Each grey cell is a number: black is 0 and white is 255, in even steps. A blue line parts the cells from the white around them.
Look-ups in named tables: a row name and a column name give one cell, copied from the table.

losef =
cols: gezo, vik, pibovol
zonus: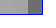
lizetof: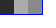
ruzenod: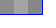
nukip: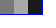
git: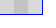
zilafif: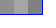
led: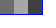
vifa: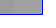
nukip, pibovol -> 26
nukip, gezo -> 120
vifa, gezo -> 156
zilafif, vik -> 165
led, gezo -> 109
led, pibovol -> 64
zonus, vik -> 164
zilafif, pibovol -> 129

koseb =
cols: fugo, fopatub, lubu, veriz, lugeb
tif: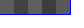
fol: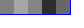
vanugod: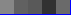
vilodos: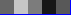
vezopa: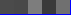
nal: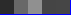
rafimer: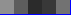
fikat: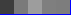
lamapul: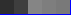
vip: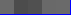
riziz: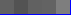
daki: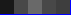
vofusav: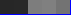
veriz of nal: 69
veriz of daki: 72
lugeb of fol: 103
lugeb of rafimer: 114
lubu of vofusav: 125
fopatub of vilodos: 198

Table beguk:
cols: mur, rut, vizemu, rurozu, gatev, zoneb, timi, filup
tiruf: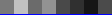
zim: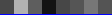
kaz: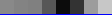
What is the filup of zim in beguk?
84
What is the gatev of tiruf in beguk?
73
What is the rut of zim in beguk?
178
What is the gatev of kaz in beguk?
12
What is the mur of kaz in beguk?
137
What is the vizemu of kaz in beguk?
128
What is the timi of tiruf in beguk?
22
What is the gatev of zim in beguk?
71

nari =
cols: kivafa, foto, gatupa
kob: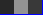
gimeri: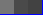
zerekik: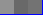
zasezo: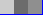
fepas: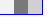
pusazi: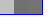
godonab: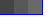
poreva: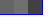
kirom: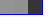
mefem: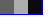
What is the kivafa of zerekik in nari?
146
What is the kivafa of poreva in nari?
101
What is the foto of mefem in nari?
173
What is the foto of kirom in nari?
145
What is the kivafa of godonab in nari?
68
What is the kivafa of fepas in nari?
242

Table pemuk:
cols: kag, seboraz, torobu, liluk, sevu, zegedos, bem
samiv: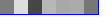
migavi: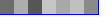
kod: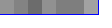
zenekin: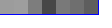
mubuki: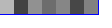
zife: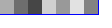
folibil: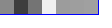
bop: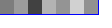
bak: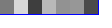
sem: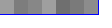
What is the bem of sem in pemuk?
140
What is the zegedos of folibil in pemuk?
158
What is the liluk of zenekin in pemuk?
71
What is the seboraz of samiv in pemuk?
221
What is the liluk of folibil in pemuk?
240
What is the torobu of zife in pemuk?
70
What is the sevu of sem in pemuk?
111
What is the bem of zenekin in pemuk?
94
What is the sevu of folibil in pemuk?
156
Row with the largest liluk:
folibil

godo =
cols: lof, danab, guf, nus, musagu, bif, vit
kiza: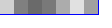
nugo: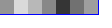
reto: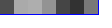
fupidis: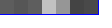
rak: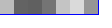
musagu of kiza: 172
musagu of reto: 69
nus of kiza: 121
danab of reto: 170
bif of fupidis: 68
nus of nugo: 136
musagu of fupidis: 150
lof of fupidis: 93
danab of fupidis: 86
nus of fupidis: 194
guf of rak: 96
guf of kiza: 106
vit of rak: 150
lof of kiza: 209
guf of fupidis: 94
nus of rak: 116
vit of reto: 120
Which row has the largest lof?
kiza

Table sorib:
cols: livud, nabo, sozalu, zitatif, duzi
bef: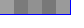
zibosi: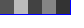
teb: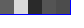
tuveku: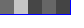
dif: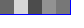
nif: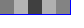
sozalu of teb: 42
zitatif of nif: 176
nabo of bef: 123
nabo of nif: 180
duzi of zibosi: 51
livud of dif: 103
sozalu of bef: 145
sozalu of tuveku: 70
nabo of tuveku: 198
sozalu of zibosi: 66
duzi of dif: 119
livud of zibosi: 84
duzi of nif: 131
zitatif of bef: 120
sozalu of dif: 76
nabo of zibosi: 187
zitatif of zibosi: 133
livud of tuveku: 108
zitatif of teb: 84
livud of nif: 124

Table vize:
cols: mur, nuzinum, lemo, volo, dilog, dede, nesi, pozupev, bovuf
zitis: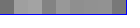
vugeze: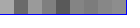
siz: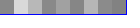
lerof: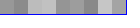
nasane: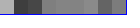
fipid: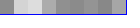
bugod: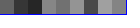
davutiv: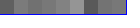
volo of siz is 137
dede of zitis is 143
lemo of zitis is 163
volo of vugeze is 127
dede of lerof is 157
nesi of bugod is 73
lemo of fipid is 221
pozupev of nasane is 100
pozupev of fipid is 136
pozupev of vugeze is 135

